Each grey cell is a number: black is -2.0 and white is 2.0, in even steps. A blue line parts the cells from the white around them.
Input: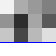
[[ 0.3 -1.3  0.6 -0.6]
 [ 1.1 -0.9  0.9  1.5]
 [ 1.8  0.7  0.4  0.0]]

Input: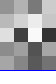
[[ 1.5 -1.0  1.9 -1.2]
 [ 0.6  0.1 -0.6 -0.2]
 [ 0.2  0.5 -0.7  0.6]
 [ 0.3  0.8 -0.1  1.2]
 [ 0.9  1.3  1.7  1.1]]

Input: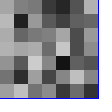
[[ 0.9 -1.5  0.4 -0.6 -1.0 -0.5 -0.4]
 [-0.2 -1.3  0.5 -0.9  0.1  1.0  0.1]
 [ 0.3 -0.6  1.2  0.1 -1.7 -0.5 -0.7]
 [ 0.7 -0.4 -0.1  0.0  0.6 -0.8  0.4]
 [ 0.6  0.0 -0.1 -1.1 -1.4 -0.7  0.8]
 [ 0.8  0.6  0.7 -0.3  1.1 -0.8  0.2]
 [ 0.5  1.0 -0.2  0.2 -1.1 -0.3 -1.2]]

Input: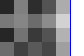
[[-0.3 -1.0 -0.6 -0.9  0.5]
 [-1.4 -0.2 -1.1 -0.7  0.8]
 [-1.4  0.0 -1.3 -0.7  0.7]
 [-0.1  0.1 -0.3  0.2  1.3]]

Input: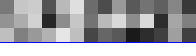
[[ 1.0  0.0  0.4  0.8  1.6  1.0 -0.9 -0.4 -0.6 -1.6 -1.3 -1.0  0.5 -1.0]
 [ 0.3  0.7  1.3 -1.4  0.2  1.1 -0.2  0.9  1.4  0.2  1.4 -1.3  0.6  0.0]
 [-0.1  1.1  1.2 -0.7  0.9  1.5 -0.3 -0.8  0.4 -0.6 -0.2 -0.5  0.1 -1.1]]

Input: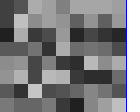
[[-0.6 -1.2  1.1 -0.8 -0.7 -0.4  0.1 -0.2 -0.7]
 [-1.0 -0.7  0.7  0.5  0.0  0.6  0.6  0.6  0.5]
 [-0.6 -0.6 -0.2 -1.2  0.7 -0.3 -0.2 -0.3 -0.8]
 [-0.1 -0.4 -0.4 -0.1 -1.1 -1.5  0.1  0.5  1.0]
 [ 0.2  0.3 -0.9  0.0 -1.1 -1.3  0.9  0.2  0.7]
 [-1.5  0.7 -1.1 -0.8  0.4 -1.4 -0.9 -1.2 -1.4]
 [ 0.3  0.8 -0.9  0.9  0.8 -1.1 -1.3 -1.3 -0.3]
 [-1.0  1.0  0.2  0.5  0.3 -0.5  0.3 -0.5  0.4]]

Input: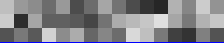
[[ 1.2 -1.3  0.6 -0.5 -0.5 -0.6 -0.9 -0.2  0.7  0.9  1.1  1.5  0.6 -0.1
   0.8  1.1]
 [-0.7 -0.1 -0.6  1.3  0.2  0.7 -0.4  0.1 -0.3  1.4  1.0 -0.1 -1.0 -1.2
   0.0 -0.7]
 [ 1.0  0.4  0.2 -0.3  0.4 -0.8 -0.3  0.6 -0.2 -0.8 -1.2 -1.4  0.8  0.1
   1.2  0.3]]

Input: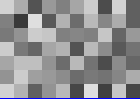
[[ 0.0 -1.1  1.5 -0.6  0.8 -0.3  0.9  0.1  0.7 -0.5]
 [ 1.2 -0.1 -0.4  0.6  0.8 -0.7  0.9  0.2 -0.6 -0.2]
 [-0.1  0.3  1.2  1.1  0.0  0.1  0.0  1.1 -0.4  0.4]
 [ 1.3  0.7 -0.7  0.4  0.0  0.6  1.2 -0.8  1.3 -0.5]
 [ 1.3  0.8 -0.5  0.3  0.9 -0.9  1.5 -1.0  1.1 -0.9]
 [ 0.6  1.0  1.0  0.3 -0.3  0.9 -0.2 -0.8  0.2 -0.4]
 [ 0.3  1.2  0.5  0.4  0.2 -0.3 -0.1 -0.2  0.1  0.7]]

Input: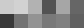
[[-1.1 -0.2  0.3 -0.1  0.0 -0.5]
 [ 1.2  1.3  0.8 -0.7  0.6 -0.4]]
